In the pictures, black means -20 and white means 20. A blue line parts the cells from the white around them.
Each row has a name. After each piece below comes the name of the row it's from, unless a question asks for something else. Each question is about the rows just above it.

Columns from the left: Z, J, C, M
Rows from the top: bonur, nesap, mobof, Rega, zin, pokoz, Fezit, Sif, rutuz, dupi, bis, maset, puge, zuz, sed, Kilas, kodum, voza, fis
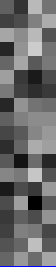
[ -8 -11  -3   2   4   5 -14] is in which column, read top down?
M
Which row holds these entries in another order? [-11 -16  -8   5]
pokoz
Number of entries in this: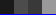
4
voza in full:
[-7 -4 10 -6]

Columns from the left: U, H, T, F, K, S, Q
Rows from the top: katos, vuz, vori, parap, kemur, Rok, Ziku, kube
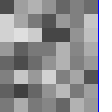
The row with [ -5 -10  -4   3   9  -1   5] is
Ziku
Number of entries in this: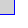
1
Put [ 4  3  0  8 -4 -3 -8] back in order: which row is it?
kemur
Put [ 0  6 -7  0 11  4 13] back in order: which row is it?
Rok
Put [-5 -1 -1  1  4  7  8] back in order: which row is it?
parap

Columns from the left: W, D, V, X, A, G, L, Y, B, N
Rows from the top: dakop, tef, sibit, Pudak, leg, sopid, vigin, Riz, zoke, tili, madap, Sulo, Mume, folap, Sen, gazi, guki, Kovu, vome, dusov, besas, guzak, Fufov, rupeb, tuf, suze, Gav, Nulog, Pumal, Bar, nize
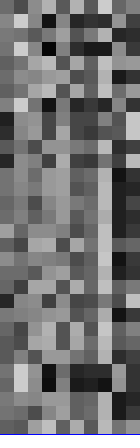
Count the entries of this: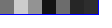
7
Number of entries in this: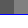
2
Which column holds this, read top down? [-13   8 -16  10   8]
Y
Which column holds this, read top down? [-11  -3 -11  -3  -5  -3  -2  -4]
L
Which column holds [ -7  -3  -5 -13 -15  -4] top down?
L
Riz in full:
[  0  12  -2 -17  -1 -14 -11 -14   1 -12]

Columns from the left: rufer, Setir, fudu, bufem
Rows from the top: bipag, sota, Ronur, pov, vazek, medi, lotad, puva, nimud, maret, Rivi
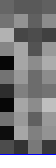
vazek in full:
[-19   6   2   7]
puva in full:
[-19   6   2  10]
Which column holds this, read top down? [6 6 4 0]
Setir

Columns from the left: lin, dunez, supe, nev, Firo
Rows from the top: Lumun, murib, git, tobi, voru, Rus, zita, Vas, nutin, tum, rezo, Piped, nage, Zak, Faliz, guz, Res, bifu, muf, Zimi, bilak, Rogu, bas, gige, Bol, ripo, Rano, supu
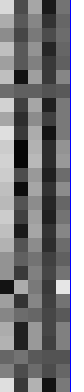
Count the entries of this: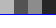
4
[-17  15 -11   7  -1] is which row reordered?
tum
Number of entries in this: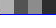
4

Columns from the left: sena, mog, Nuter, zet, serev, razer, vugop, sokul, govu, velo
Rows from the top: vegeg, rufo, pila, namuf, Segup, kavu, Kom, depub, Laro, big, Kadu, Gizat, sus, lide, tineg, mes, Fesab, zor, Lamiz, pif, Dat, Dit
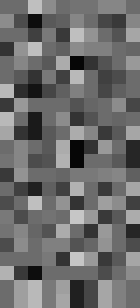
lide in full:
[ -3 -10 -15  -5 -10   8  -3 -11  -3   6]
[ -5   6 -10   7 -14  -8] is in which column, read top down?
velo
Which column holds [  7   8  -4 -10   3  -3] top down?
serev
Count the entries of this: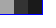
3
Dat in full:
[ -3   5   9  -1   5 -15  -9   6   0  -3]

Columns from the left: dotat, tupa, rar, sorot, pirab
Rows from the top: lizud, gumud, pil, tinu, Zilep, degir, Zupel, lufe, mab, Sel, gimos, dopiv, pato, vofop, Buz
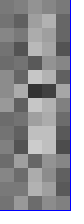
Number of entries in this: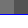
2
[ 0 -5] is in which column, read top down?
tupa

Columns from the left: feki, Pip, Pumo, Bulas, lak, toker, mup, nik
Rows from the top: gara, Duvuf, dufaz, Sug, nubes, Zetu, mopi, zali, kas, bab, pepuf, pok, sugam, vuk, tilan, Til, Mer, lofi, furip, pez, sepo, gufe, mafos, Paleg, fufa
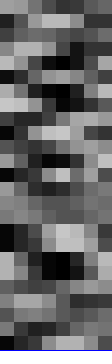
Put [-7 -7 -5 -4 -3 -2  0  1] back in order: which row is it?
tilan
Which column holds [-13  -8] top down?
toker

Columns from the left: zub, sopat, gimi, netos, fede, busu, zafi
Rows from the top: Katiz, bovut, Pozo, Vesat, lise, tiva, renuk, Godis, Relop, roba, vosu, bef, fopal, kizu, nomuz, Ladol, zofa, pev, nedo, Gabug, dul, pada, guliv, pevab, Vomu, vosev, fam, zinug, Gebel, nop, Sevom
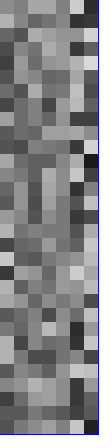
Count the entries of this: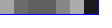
7
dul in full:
[ 8 -5  0 -2  4  3  9]
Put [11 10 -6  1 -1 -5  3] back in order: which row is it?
fam
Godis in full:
[-9 -3  0 -9  4  9 -5]

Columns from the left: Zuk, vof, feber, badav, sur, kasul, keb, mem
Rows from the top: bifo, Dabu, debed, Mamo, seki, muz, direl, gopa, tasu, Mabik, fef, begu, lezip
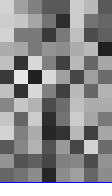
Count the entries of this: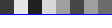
8
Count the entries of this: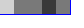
5
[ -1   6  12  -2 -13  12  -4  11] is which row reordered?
tasu

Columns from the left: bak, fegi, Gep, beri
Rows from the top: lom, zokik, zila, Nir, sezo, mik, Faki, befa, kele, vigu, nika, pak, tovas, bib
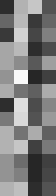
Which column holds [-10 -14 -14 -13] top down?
Gep
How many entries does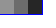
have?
3
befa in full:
[-13  15  -8   1]
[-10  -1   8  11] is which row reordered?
nika
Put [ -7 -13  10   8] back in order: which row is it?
bib
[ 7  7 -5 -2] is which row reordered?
Faki
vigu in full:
[ 8 -2  7 -5]

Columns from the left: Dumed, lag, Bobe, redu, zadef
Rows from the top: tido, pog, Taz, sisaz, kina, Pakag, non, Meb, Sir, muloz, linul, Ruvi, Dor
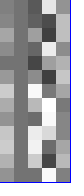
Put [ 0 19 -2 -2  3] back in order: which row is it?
Dor
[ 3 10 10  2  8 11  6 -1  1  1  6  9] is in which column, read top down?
zadef
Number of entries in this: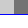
2
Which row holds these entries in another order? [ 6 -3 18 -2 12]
linul
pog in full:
[ 1 -2 -5 -8 10]
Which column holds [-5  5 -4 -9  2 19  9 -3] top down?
Bobe

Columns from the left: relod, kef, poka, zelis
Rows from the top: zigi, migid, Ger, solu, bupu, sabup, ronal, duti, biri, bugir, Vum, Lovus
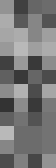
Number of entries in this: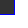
1
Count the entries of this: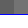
2

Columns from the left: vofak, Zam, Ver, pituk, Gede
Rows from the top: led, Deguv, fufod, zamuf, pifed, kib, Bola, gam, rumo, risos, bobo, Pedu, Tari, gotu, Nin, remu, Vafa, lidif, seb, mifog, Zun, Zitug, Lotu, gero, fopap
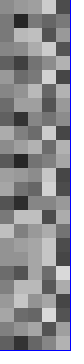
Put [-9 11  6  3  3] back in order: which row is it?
seb
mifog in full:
[-3 -7  6 -3 14]
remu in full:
[-1 10 10 -8  7]
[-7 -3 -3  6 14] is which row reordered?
mifog
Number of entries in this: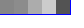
5
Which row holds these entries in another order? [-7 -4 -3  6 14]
Lotu

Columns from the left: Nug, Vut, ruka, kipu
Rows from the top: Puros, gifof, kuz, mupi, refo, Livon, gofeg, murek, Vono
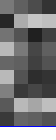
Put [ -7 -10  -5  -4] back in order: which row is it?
refo
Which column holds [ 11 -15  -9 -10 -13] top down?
ruka
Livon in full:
[  9  -7 -13 -12]
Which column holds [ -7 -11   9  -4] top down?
Vut

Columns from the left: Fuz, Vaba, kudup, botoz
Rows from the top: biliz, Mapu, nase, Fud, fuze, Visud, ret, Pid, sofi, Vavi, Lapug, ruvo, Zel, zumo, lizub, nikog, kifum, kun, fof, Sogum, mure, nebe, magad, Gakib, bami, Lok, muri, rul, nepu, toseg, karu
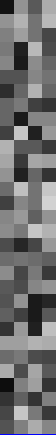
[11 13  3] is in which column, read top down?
botoz
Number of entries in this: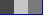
3
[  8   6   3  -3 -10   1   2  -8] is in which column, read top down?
Fuz
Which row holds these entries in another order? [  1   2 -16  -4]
fuze
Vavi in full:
[-10  11 -15   4]

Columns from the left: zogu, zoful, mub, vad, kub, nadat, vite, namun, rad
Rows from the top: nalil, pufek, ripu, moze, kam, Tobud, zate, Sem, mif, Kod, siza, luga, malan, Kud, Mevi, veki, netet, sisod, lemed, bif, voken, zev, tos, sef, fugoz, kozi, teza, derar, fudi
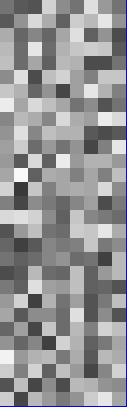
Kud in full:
[ 13 -11  11   0   6   7   6  14   2]
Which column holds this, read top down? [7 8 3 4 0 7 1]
nadat
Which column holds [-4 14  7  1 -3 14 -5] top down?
mub
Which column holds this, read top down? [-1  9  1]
namun

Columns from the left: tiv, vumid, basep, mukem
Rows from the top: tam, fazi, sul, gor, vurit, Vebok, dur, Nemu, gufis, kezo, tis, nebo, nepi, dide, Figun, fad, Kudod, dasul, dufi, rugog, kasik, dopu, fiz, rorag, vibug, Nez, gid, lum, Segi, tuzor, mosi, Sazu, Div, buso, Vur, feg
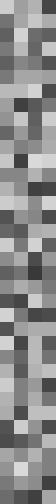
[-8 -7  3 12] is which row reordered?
mosi
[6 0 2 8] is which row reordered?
Div
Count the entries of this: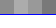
4
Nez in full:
[ 1 -4  9 -2]
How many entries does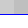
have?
2

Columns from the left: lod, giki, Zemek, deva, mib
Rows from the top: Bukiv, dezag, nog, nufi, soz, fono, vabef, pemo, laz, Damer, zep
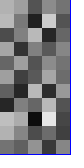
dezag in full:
[  9  -1 -15  12  -7]
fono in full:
[  5 -10  -6   6  -3]
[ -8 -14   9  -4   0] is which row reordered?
nog

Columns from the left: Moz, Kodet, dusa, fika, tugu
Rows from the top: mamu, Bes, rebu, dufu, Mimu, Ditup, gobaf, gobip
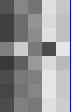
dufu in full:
[ 0 12 -1 -8 16]
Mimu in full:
[-11  -5   4  14   9]
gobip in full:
[-8  0 -1 15 12]
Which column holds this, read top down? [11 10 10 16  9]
tugu
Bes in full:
[-10  -3   3  14  10]
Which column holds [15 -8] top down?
fika
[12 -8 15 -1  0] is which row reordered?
gobip

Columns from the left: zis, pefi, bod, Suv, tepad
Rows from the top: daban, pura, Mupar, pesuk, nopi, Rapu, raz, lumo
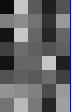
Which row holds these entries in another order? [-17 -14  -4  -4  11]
Mupar
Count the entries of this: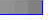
3
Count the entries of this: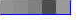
5
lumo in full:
[ -2   9  -1 -14   5]
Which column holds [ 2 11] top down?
pefi
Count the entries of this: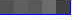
5
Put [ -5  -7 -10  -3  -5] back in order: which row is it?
pesuk

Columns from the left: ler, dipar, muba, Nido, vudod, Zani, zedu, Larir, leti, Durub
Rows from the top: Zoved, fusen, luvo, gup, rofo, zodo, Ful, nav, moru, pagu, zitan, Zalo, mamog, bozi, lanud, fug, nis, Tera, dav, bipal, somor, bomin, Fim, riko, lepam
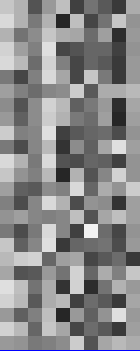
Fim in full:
[  4  -5   0  10 -14   4  -5   3  15   4]
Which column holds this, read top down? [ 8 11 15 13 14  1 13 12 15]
Nido
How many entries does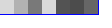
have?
7
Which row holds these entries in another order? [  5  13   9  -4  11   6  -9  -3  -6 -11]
riko
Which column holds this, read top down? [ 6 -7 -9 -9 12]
Zani
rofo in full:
[ 14   9  -3  13   0  -9  -4  -6 -11   4]

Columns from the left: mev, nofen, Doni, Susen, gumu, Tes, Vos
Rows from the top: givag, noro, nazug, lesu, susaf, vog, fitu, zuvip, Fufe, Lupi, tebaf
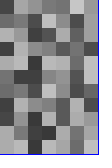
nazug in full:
[  8   4 -10  -7   7  -5   5]
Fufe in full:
[ -9   3 -11   8  -6   7   4]
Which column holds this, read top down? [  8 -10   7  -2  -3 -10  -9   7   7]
mev
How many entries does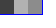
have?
3
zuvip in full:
[-10   8   2   0  -6   8  -8]

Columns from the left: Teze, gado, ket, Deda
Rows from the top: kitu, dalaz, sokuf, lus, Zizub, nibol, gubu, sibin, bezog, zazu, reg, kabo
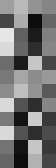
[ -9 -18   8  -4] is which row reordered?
kabo
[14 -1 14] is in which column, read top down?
Teze
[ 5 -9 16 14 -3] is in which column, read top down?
Teze
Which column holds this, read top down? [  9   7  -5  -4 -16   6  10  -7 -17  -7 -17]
gado
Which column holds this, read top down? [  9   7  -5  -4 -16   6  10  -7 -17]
gado

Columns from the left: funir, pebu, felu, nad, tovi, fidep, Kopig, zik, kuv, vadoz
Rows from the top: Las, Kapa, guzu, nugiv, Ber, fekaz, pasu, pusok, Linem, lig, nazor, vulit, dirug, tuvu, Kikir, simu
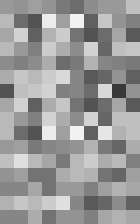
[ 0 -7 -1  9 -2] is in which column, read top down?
felu
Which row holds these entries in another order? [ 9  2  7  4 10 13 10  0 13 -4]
Linem
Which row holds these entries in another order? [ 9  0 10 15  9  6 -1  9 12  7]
vulit
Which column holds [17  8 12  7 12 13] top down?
nad
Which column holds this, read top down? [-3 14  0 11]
tovi
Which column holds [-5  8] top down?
Kopig
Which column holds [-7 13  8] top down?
Kopig

